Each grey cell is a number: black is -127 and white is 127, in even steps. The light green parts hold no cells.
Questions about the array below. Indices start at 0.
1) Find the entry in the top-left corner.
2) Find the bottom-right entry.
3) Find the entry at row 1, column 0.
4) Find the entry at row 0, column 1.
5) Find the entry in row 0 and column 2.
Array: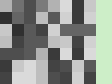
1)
50
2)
-60
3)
-79
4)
-14
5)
-49

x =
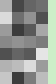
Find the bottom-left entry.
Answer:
70
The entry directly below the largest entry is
27
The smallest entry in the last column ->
-47
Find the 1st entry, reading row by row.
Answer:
50
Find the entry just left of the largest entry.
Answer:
-38
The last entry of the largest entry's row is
101
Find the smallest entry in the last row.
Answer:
-67
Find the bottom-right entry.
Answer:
60

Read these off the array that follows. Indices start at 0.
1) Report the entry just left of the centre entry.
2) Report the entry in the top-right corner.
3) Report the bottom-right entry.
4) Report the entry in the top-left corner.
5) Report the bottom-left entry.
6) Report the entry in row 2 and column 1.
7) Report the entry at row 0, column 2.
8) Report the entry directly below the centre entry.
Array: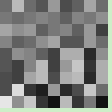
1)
-31
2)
-19
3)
-109
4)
-19
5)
102
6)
15
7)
-19
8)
-63

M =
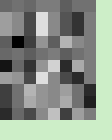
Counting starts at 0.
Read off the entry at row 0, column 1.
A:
-14
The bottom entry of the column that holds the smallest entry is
-23
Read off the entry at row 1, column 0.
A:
30
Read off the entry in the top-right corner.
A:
-14
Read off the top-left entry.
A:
-23
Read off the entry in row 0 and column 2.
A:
-23
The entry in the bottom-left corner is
-85
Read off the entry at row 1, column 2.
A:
-54
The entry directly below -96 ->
-3
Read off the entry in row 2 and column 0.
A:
30
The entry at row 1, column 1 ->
9
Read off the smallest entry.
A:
-126

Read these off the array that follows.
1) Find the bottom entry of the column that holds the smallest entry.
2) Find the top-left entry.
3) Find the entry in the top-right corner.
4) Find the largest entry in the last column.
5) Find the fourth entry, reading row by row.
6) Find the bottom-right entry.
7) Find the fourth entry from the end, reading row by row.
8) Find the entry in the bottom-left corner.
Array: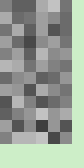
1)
66
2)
1
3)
-11
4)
43
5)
43
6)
11
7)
54
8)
1

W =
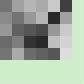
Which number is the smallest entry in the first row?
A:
-64
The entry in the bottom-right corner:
93
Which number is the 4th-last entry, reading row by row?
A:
-20
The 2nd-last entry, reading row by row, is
-41
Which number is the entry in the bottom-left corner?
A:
-11
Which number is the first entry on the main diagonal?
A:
-11
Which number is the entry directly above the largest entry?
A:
83
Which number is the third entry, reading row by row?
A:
53
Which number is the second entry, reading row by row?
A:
33

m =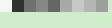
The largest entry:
118
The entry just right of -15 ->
7

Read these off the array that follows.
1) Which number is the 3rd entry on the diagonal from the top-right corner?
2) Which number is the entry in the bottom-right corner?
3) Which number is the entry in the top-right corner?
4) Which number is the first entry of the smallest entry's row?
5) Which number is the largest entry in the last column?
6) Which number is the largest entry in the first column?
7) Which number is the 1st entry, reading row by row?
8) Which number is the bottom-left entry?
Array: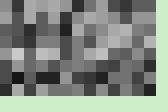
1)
51
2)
-93
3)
-34
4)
-52
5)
51
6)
30
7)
11
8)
-81
